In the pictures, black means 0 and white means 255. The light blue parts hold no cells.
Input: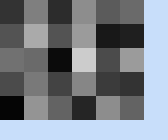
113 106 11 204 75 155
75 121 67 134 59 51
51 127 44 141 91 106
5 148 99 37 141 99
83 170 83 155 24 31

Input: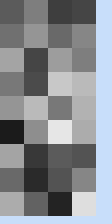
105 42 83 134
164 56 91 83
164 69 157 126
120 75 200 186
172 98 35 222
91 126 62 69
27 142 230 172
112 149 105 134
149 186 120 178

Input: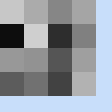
92 113 66 178
152 146 85 159
199 171 134 165
13 207 45 128

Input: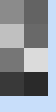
57 42
139 99
192 105
118 219

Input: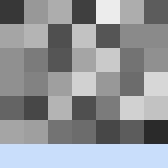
100 71 180 79 123 209 194
144 123 85 165 202 115 144
144 130 159 209 152 108 215
55 152 173 63 236 173 92
165 159 115 108 71 92 42
165 180 79 194 85 138 138

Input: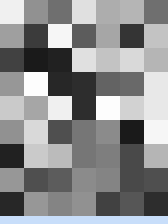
65 26 33 224 195 217 181
159 59 246 92 166 52 195
151 79 92 139 132 73 79
240 145 111 224 173 181 111
39 151 132 145 65 86 45
202 166 240 45 253 210 232
33 202 187 118 126 73 181
145 217 79 118 139 26 246
151 253 39 45 99 105 232

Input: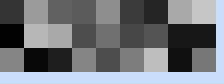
133 8 30 133 77 125 190 16 119
51 155 97 91 141 59 37 169 198
2 183 169 77 112 71 84 23 23

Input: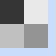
192 148
53 233
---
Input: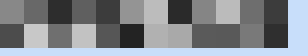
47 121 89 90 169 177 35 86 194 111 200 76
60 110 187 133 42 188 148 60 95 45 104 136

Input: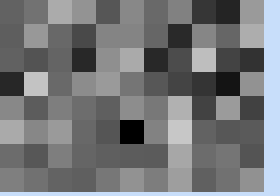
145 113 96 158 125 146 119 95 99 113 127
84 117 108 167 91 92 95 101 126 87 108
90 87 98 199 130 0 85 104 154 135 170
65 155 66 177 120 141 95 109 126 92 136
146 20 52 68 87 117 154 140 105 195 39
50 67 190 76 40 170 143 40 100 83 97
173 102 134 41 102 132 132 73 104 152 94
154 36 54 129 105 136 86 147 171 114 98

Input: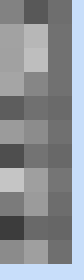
111 159 139
102 105 60
109 155 123
117 159 197
104 115 78
112 140 155
106 112 93
113 134 165
113 190 161
113 183 162
110 88 130

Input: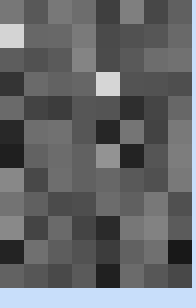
72 87 107 32 90 73 86 98
24 112 97 60 82 93 112 35
91 130 119 42 68 106 68 137
80 120 96 108 78 75 96 115
121 80 89 103 97 110 72 136
125 85 35 147 97 108 98 31
121 67 117 38 86 113 110 40
103 69 46 84 86 60 67 106
78 82 83 214 102 98 106 52
113 109 89 75 132 90 81 93
105 86 81 74 122 104 103 212
96 71 127 63 109 120 88 119

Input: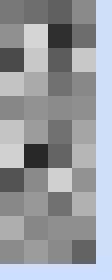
98 136 156 140
142 142 133 174
176 114 150 135
147 207 138 83
181 100 40 208
167 115 155 196
142 139 145 132
134 114 169 193
199 93 199 74
107 47 211 144
138 96 110 121

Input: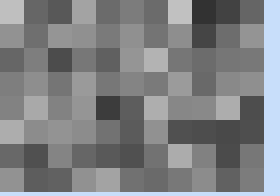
124 97 140 120 106 113 163 145 97 93 146
119 75 129 172 114 80 89 102 132 80 104
78 73 77 80 145 91 114 140 147 140 173
77 173 137 135 174 93 60 149 130 169 130
143 137 105 155 122 132 119 154 117 142 126
120 118 108 118 179 149 96 119 76 126 102
148 109 69 142 116 144 122 144 149 111 146
101 66 50 193 107 124 107 163 88 102 191

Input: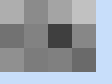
106 128 124 144
135 63 130 114
193 164 139 174
